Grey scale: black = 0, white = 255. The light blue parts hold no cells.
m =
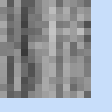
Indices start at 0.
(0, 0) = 163
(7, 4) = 116
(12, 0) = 129
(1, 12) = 145
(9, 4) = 81
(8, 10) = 135
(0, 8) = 109
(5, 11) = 140
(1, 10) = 126
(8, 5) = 138
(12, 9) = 174
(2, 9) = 164
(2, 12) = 149
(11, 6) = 168
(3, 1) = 114
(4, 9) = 174
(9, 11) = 152
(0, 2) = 154
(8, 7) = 152
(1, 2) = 143
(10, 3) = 108
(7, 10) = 110
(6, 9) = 167
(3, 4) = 118
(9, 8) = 119
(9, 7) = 170
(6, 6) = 157
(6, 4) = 145
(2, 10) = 134
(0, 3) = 93
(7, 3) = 57
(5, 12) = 89
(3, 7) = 192
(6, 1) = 126
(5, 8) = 126
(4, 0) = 146
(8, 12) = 117
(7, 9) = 158

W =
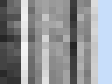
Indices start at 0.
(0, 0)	53
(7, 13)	199
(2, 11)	173
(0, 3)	231
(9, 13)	206
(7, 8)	162
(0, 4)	129
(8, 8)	147
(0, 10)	61
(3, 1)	106
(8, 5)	148
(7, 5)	144
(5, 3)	220
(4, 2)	102
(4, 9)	150
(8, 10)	61
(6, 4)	126
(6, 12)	151
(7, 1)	84
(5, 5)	138
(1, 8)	158
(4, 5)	144
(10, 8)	141
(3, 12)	135
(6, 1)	92
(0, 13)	219
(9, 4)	106
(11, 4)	95
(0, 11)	137
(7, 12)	136
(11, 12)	132
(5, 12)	125
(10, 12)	122
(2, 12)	140

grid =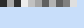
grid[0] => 43
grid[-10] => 170
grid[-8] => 236
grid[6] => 96

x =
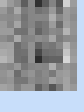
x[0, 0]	179
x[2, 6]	134
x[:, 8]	[86, 106, 136, 108, 133, 124, 136, 117, 99, 132, 153, 149, 121]
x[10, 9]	158
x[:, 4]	[136, 134, 134, 133, 142, 133, 146, 145, 145, 133, 148, 139, 150]
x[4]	[156, 156, 115, 113, 142, 101, 121, 138, 133, 180, 147]
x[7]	[170, 164, 111, 113, 145, 72, 109, 113, 117, 197, 153]
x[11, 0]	143
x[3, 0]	153
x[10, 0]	147
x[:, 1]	[154, 132, 138, 134, 156, 129, 161, 164, 167, 135, 157, 149, 156]
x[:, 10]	[156, 146, 140, 146, 147, 140, 148, 153, 159, 141, 144, 141, 152]
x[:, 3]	[94, 124, 116, 120, 113, 130, 125, 113, 106, 119, 138, 118, 150]
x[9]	[141, 135, 151, 119, 133, 136, 134, 174, 132, 150, 141]
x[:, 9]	[209, 155, 154, 159, 180, 138, 178, 197, 214, 150, 158, 163, 164]
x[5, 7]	166
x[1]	[153, 132, 169, 124, 134, 114, 122, 153, 106, 155, 146]
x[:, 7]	[131, 153, 174, 156, 138, 166, 118, 113, 99, 174, 122, 160, 86]
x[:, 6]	[91, 122, 134, 121, 121, 136, 123, 109, 94, 134, 138, 135, 124]
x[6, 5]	99
